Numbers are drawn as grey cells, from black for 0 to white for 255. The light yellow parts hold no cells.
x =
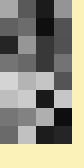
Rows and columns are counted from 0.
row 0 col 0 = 168
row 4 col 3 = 84
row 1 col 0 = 97
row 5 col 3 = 198
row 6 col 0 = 118
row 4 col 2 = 197
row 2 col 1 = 150
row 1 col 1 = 108

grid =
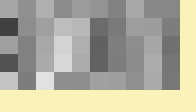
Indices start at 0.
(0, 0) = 166
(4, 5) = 160
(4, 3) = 142
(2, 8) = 166
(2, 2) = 167
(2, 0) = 159
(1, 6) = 122
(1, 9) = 125
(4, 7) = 143
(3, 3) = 215
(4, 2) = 225
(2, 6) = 126
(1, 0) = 64

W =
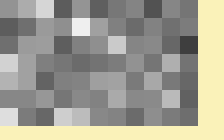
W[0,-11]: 147
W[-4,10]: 115
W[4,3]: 128
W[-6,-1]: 124
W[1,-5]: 128
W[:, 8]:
[82, 130, 137, 117, 168, 138, 142]
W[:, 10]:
[117, 124, 62, 115, 103, 97, 110]
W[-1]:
[222, 123, 103, 206, 188, 136, 131, 107, 142, 123, 110]
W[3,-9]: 127
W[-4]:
[210, 161, 127, 118, 107, 115, 124, 146, 117, 175, 115]
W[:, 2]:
[214, 154, 157, 127, 99, 151, 103]
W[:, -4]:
[132, 107, 133, 146, 122, 137, 107]
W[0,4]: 148
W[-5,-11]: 111
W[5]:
[135, 135, 151, 118, 137, 130, 170, 137, 138, 186, 97]
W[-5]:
[111, 155, 157, 94, 129, 143, 202, 133, 137, 103, 62]
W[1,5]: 160
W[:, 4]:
[148, 239, 129, 107, 131, 137, 188]
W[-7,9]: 134

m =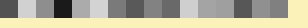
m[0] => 82
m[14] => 144
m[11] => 164
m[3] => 26
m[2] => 142

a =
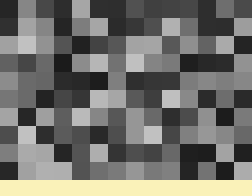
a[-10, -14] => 38
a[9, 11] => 115
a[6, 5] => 134
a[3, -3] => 40
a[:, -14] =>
[38, 48, 161, 97, 140, 118, 164, 77, 126, 39]
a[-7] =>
[97, 70, 105, 27, 140, 182, 114, 192, 132, 122, 31, 40, 43, 146]
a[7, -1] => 104
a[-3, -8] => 78
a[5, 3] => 70
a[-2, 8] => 67
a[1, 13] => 157
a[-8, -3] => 99
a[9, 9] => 128
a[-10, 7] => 81
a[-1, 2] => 176
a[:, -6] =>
[64, 79, 165, 132, 54, 62, 105, 193, 67, 121]
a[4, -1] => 135
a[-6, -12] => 102
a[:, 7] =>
[81, 55, 163, 192, 47, 89, 150, 150, 78, 150]
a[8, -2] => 163
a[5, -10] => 54
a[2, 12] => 170
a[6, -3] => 144
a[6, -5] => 46
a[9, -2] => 28
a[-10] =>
[38, 134, 72, 45, 166, 47, 46, 81, 64, 67, 71, 46, 110, 74]
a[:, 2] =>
[72, 133, 146, 105, 102, 35, 159, 45, 166, 176]
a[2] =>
[161, 193, 146, 84, 33, 67, 87, 163, 165, 88, 143, 99, 170, 36]
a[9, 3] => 175
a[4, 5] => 29

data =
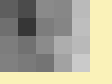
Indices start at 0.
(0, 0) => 94
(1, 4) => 190
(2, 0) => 125
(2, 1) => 113
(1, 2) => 125

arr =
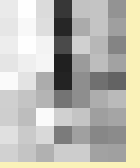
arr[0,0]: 234
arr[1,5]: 196
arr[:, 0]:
[234, 230, 237, 229, 250, 207, 206, 224, 209]
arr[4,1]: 227
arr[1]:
[230, 248, 222, 38, 171, 196, 159]
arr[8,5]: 162
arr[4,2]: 172
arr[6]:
[206, 189, 250, 208, 196, 159, 165]
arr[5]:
[207, 196, 180, 116, 142, 173, 186]
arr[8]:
[209, 196, 177, 205, 205, 162, 160]
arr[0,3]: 55
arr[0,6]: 147
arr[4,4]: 142
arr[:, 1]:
[254, 248, 254, 239, 227, 196, 189, 202, 196]
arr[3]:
[229, 239, 245, 32, 155, 189, 162]
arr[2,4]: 208

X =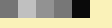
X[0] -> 117
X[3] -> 119
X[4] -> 10
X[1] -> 192

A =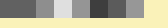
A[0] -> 97
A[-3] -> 62
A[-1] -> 151

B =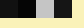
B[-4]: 17
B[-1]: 21
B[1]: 5

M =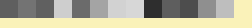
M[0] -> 95
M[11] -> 143
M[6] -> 210
